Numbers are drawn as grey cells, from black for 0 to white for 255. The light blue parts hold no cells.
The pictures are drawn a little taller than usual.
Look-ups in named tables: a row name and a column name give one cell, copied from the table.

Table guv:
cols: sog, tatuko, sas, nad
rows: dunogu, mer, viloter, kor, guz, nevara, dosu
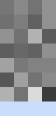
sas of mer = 97
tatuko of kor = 104
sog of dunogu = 118
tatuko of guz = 121
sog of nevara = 87
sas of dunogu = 115
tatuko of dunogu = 137
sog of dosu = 177
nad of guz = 130
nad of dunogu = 146
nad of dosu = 59
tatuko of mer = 125
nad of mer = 145
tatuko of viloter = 114
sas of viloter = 178
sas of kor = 98
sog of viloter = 146
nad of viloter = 91
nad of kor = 144
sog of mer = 112
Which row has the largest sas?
dosu

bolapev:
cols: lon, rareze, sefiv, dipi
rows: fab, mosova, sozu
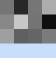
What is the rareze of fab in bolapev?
39
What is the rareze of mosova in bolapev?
199
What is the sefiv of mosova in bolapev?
116
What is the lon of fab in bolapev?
117
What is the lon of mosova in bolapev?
136
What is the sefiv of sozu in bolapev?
101
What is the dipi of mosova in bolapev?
15
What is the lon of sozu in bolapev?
159
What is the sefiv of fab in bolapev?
118
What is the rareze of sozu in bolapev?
96
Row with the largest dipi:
fab

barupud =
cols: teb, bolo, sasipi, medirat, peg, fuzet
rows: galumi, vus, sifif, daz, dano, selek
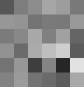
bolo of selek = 155
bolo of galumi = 125
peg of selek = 92
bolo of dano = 151
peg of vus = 120
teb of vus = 151
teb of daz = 146
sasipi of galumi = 140
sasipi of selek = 115
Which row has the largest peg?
daz

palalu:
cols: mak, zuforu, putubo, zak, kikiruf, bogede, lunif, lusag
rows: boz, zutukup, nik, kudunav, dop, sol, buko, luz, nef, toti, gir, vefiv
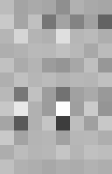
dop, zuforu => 171
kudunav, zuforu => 178
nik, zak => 176
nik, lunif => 186
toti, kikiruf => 161
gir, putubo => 181
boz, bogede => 177
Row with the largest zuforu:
luz

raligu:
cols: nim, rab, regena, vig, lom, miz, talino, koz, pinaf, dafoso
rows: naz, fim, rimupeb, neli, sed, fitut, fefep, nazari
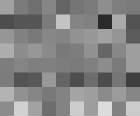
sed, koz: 140
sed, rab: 133
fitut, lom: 101
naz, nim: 161
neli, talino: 145
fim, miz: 132
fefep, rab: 145
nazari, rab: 209
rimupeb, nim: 150
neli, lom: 121
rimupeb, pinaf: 149
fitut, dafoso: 63
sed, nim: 125
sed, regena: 127
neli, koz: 102
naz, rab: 123
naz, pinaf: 126
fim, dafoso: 82
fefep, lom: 131
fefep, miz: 164
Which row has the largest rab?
nazari

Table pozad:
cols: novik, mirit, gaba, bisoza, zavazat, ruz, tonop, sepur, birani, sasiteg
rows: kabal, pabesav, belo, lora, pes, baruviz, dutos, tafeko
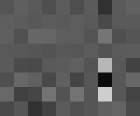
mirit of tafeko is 86
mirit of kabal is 95
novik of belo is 95
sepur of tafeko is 96
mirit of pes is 75
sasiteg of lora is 92
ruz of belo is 93
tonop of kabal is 91
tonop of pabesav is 89
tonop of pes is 84
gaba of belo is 102
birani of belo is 79
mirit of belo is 81
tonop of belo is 84
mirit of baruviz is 103
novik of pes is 90
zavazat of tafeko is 91
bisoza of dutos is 115
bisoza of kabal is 79
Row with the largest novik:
dutos

